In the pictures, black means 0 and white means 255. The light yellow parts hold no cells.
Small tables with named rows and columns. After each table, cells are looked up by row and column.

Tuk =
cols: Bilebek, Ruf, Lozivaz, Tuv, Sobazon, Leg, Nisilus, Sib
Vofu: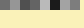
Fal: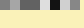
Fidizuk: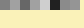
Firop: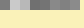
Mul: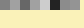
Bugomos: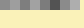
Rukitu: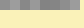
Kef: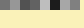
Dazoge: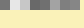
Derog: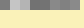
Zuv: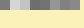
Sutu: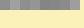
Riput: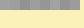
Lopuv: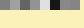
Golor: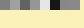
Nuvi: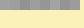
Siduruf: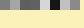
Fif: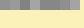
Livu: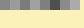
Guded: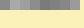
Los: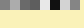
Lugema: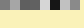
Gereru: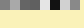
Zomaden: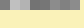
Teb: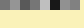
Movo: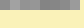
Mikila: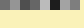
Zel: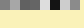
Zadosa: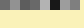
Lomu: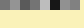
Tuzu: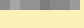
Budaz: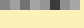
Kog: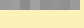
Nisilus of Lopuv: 136
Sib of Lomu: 129
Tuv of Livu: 161
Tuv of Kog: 160
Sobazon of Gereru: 229
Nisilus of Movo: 139
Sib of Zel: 139
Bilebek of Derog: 124
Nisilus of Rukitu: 142
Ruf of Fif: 154
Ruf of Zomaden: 192
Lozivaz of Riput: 146
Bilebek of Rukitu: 144
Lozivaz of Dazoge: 199

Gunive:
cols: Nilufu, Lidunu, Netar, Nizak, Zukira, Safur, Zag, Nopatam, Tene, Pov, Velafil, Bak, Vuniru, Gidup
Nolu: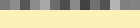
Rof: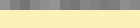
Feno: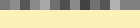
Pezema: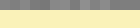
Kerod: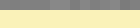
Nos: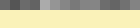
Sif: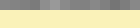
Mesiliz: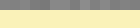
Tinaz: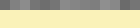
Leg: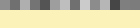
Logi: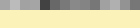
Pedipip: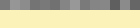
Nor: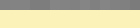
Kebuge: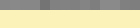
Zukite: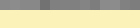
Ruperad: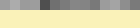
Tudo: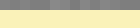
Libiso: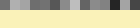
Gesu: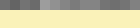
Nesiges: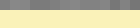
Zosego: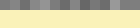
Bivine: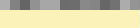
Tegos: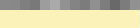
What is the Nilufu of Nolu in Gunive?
121
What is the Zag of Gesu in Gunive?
133
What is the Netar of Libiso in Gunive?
164
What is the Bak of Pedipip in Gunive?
95
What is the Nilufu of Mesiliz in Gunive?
131
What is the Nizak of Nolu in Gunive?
139
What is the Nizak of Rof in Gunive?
136
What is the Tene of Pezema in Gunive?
143
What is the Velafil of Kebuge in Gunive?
138
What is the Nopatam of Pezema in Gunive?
124
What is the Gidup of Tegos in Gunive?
145
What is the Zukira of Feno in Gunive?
168
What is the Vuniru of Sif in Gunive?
125
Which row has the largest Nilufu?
Bivine

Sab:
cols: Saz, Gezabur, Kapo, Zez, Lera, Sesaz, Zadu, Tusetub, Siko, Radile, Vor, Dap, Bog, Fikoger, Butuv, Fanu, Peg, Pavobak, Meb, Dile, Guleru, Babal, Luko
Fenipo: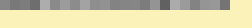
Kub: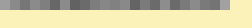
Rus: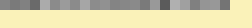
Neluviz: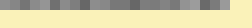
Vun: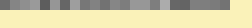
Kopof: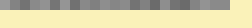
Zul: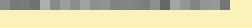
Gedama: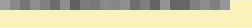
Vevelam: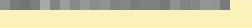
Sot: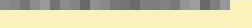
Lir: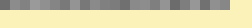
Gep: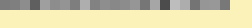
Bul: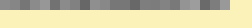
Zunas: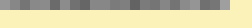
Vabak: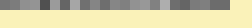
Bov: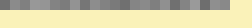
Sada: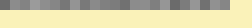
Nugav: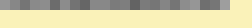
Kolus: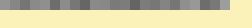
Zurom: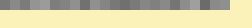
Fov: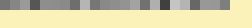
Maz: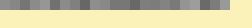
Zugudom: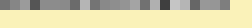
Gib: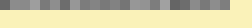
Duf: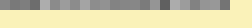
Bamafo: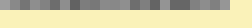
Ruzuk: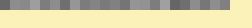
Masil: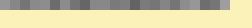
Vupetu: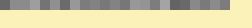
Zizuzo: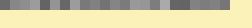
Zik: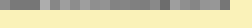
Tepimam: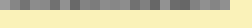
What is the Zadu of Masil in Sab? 140
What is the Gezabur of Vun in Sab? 133
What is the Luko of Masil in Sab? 158
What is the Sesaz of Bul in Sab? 114
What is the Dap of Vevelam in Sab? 131
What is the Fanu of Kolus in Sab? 119
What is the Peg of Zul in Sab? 103
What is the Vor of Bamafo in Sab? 138
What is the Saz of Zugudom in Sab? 116
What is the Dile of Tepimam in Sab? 130
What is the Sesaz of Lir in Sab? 133
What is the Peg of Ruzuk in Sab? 160
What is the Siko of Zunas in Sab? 102
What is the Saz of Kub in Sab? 158
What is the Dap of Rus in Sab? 132

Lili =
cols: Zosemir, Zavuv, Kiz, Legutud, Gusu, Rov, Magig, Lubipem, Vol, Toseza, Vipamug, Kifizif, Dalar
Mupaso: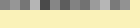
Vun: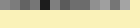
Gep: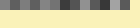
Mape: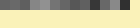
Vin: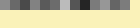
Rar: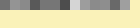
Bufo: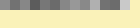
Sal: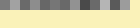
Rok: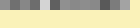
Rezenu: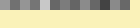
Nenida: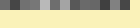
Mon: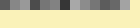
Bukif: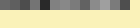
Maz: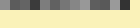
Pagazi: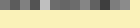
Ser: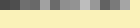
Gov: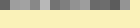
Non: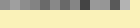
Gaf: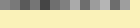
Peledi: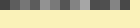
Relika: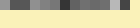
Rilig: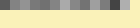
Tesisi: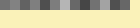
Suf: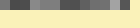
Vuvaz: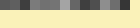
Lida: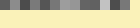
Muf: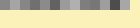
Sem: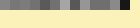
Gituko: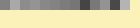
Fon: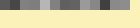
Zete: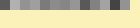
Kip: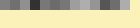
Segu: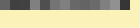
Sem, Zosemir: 133
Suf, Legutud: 137
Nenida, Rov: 110
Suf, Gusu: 125
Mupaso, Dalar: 146
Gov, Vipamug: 109
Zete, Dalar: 147
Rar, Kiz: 138
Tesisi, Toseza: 114
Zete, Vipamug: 163
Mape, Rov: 116
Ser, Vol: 189
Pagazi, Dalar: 139
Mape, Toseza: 55
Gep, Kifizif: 163
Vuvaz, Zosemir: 89
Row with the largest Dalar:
Bufo

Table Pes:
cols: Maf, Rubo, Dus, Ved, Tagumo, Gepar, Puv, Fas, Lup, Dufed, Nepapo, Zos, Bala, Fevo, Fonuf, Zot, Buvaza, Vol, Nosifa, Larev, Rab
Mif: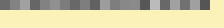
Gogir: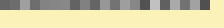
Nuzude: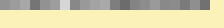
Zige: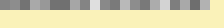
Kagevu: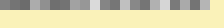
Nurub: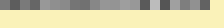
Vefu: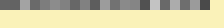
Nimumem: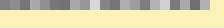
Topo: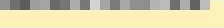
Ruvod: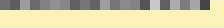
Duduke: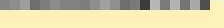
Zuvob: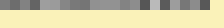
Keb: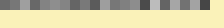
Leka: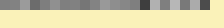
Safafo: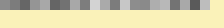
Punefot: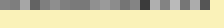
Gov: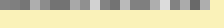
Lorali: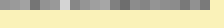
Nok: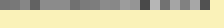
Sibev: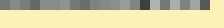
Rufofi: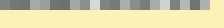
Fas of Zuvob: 121
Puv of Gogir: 136
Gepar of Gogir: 134
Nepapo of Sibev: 135
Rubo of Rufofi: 118
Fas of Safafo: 168
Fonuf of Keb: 75
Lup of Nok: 123
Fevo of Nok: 149
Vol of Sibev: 173
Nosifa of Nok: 129
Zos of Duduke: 142
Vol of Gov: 130
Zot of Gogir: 193
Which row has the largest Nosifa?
Rufofi

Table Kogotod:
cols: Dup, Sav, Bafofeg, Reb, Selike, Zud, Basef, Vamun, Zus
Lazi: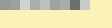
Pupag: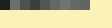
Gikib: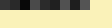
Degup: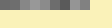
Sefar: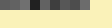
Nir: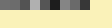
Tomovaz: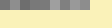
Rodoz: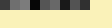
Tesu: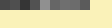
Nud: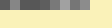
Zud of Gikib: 32
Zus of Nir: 55
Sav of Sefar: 98
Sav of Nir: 108
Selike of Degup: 139
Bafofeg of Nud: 88
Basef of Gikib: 81

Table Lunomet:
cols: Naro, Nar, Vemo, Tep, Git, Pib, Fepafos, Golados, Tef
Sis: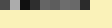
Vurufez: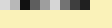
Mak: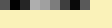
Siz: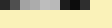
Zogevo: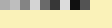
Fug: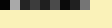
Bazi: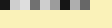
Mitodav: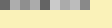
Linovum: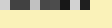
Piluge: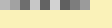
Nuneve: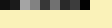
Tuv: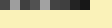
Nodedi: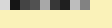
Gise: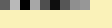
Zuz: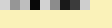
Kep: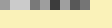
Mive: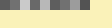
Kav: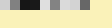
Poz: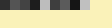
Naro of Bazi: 23
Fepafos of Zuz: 25
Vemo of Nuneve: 164
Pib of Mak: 125
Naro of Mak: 83
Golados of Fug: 32
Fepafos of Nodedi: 31
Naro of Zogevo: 173
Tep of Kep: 121
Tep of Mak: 174
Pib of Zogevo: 55
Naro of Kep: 156
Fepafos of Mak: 62
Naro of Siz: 40
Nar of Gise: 185
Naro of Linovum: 208
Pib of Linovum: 76
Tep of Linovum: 193
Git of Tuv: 162

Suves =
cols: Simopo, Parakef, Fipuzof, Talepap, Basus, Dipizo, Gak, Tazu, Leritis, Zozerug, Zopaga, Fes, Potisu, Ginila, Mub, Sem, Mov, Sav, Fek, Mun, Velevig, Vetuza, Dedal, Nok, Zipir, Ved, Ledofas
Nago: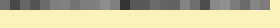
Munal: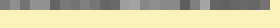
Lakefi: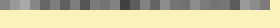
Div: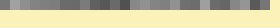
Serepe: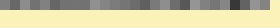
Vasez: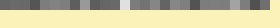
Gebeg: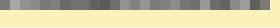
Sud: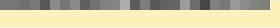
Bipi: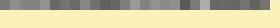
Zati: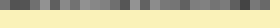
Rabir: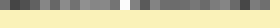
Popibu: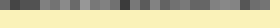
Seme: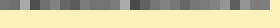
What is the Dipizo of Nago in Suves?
126
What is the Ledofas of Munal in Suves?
115
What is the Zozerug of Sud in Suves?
114
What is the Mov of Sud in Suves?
98
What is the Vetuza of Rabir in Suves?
124
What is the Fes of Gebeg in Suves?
111

